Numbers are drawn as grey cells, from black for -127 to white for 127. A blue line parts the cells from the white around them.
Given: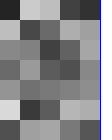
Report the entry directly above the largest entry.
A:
20
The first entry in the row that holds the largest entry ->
89
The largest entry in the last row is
38
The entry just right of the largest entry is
-69
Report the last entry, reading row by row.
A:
-41
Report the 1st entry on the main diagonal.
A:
-91
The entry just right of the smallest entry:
75
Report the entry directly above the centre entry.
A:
-62
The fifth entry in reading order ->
-77
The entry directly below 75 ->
-55

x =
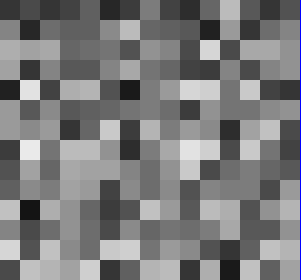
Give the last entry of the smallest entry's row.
52
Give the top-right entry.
-45
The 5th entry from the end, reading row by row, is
46
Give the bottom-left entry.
-53
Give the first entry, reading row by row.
-74
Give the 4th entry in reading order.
-61
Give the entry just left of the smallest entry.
65
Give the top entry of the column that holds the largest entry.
-53
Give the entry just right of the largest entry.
-11
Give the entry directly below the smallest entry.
-53
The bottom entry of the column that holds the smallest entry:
65
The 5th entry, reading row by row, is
-31
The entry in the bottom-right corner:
34
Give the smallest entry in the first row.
-88
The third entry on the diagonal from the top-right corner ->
40
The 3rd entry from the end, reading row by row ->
65
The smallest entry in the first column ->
-94
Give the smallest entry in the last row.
-101
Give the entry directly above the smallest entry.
10
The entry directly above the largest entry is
10
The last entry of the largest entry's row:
-61
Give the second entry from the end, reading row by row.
-31
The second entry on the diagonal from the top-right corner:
-18
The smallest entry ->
-107
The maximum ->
106
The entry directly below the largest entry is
34
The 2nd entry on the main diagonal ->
-88
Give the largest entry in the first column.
86

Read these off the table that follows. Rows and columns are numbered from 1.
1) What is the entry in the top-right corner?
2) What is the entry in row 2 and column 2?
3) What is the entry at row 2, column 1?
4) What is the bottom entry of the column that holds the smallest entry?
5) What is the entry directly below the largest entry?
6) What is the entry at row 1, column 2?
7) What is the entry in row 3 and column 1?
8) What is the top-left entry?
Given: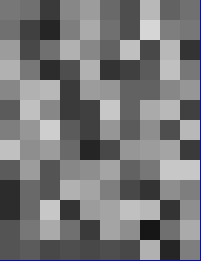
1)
-15
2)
-63
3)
-15
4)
49
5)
-55
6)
-15
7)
28
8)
-8

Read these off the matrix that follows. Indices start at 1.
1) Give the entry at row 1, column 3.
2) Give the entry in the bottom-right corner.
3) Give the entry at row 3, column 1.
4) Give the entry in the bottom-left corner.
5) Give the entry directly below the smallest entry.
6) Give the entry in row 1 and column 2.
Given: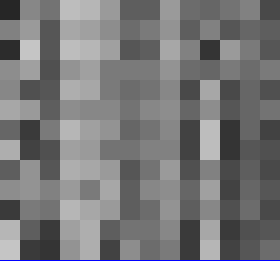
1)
-12
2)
-19
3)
-83
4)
69
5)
1
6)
7
